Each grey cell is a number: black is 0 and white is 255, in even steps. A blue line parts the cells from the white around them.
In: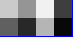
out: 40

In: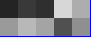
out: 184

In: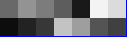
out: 34

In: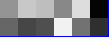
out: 70

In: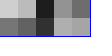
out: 98

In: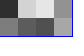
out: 92

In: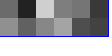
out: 97

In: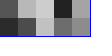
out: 76
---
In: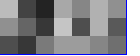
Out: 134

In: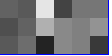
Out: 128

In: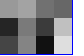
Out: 17

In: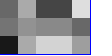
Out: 211

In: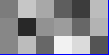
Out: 219

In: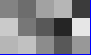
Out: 88

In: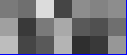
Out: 57

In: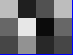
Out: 40

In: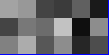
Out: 38

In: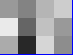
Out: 214
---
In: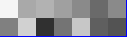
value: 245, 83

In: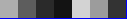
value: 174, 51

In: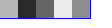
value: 183, 141

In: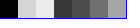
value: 2, 166

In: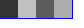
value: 51, 172

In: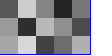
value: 87, 176
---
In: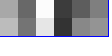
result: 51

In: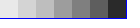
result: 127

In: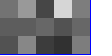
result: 60

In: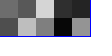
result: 127

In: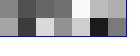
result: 207

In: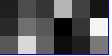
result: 12
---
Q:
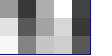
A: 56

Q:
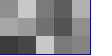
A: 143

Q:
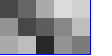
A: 189

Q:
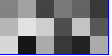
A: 87

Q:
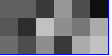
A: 171

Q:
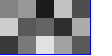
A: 171

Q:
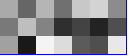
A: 79

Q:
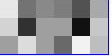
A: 199

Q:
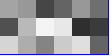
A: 59

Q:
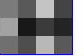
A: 36
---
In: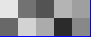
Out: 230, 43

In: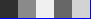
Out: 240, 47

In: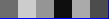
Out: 204, 14

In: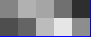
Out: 230, 46

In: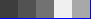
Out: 240, 61

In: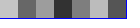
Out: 197, 50

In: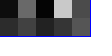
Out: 201, 4
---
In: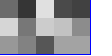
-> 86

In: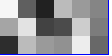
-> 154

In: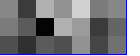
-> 91

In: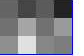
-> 134

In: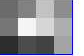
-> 67

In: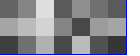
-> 176

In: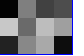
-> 169

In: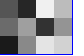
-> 228

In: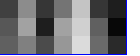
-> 75
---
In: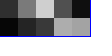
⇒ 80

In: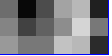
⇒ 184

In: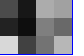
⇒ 172

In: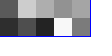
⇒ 146

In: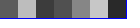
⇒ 199

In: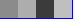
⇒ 59

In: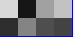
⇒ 161

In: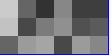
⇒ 62

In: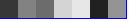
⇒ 33

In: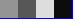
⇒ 221
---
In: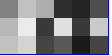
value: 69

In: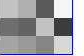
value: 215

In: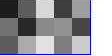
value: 203

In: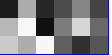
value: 86

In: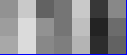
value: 98

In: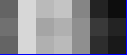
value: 25

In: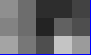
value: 155

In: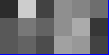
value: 66
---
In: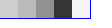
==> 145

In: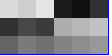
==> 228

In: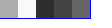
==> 46

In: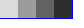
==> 98

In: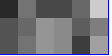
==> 72

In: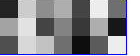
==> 142

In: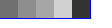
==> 166

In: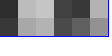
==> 197

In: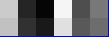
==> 5
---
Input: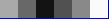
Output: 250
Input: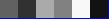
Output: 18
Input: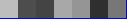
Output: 119
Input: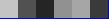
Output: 58
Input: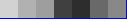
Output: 136
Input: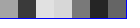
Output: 101
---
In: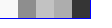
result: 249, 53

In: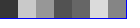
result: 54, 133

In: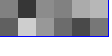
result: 129, 119

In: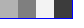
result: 178, 60

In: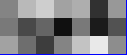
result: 132, 141

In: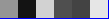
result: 149, 230

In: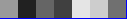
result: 154, 112

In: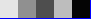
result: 229, 4

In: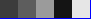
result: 60, 230
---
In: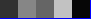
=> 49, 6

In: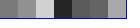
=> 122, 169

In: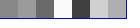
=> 135, 175

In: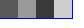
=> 89, 206

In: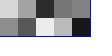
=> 215, 23

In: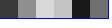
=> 57, 111

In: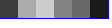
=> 60, 26

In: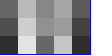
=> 103, 47

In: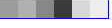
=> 155, 237
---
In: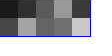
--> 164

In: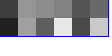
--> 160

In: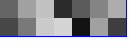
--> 121

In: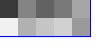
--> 177

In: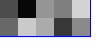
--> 202

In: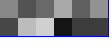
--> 188

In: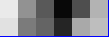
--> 123
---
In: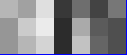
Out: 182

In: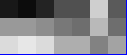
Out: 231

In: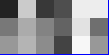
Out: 180

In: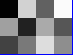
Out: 121

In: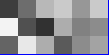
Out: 232

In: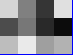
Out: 234

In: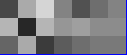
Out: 170
